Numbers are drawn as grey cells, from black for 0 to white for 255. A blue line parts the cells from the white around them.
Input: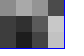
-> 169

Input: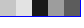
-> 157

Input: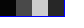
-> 39

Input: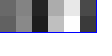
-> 191

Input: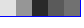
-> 113

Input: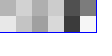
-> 217

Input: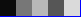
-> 119

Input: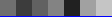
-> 131
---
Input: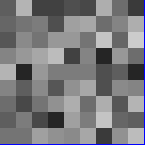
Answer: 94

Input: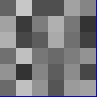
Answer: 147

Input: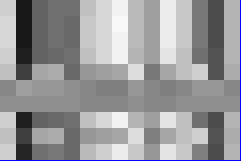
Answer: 192

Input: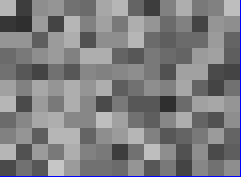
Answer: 182

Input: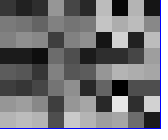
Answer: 150

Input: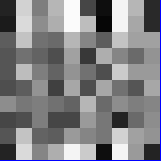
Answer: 85

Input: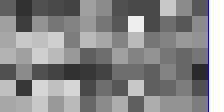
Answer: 192

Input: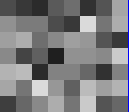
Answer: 166

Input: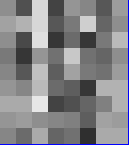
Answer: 149
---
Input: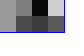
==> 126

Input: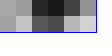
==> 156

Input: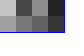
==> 70

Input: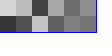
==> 188

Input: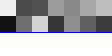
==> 75

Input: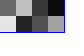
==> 191

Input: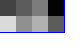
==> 92

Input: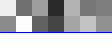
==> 112

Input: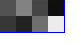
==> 130

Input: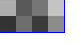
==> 89
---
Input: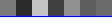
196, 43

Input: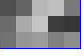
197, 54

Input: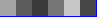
198, 57

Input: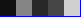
207, 15

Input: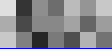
223, 38

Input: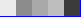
234, 59

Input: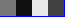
232, 15

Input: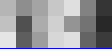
229, 39
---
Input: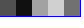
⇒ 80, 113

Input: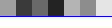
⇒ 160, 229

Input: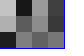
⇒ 195, 119

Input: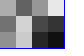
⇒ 173, 16

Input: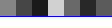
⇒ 133, 91

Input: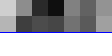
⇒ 207, 160

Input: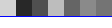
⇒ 211, 116

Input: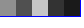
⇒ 144, 26

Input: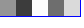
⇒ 149, 218

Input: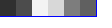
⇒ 48, 96
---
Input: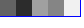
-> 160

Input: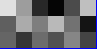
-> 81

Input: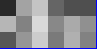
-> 122

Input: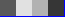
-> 225

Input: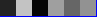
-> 159

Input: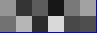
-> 217

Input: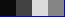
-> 66
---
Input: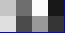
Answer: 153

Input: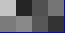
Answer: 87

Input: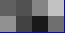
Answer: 25

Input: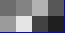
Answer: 66

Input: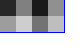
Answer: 115

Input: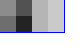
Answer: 181
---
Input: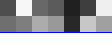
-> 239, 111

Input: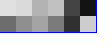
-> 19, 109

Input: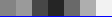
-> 242, 132

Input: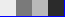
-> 43, 237

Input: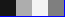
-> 127, 21

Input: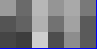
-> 121, 69

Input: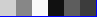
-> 60, 208
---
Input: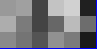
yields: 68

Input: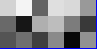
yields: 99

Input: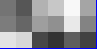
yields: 178

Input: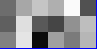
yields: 197

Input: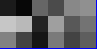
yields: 102

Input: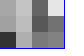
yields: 101

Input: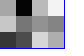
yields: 186

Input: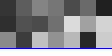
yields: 132
